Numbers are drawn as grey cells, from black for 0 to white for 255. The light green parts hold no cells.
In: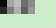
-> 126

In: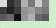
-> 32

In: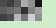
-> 107

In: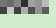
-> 200

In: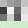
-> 244

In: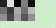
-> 57

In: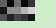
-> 141

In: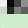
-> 38
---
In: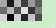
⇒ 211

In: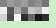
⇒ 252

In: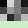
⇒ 109

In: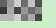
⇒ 206

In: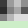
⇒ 221

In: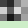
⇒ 80

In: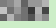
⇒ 125

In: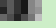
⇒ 35

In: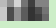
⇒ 145

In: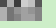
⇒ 132
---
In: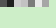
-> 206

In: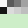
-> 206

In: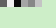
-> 11

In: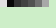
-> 50

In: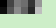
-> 138

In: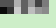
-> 203

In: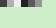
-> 239

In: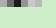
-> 27
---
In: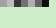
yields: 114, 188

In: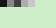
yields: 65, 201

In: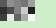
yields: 130, 248

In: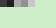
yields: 172, 200

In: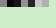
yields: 146, 201

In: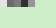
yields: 123, 229
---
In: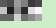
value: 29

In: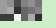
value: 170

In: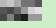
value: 72

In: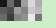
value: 77

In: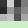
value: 153

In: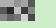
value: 43
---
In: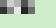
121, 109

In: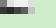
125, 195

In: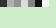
49, 246

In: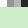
249, 38

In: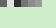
101, 155

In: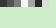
55, 219

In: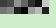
61, 32

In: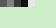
88, 231

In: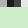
177, 231

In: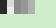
41, 177
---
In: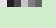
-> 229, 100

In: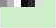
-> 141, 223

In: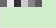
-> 105, 92

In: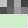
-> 195, 128

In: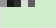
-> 150, 94

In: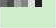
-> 107, 33

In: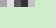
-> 168, 195

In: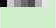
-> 13, 229

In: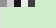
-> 148, 63
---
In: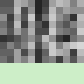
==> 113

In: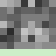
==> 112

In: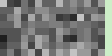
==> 83

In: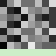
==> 5

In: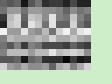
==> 211

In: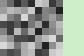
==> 104

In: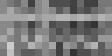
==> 120

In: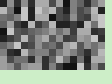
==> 158
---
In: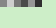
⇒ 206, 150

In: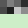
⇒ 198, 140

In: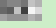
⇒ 245, 218

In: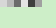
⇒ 228, 215

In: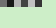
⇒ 193, 181

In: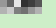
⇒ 230, 202

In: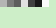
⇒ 250, 225

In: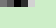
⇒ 210, 119
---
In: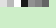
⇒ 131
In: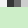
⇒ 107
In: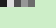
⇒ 151
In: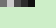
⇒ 44
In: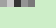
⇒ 148
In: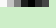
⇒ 43
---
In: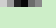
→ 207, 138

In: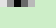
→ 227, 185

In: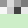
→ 150, 233

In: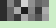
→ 44, 156

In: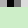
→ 177, 220

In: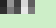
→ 35, 123

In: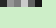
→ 39, 23
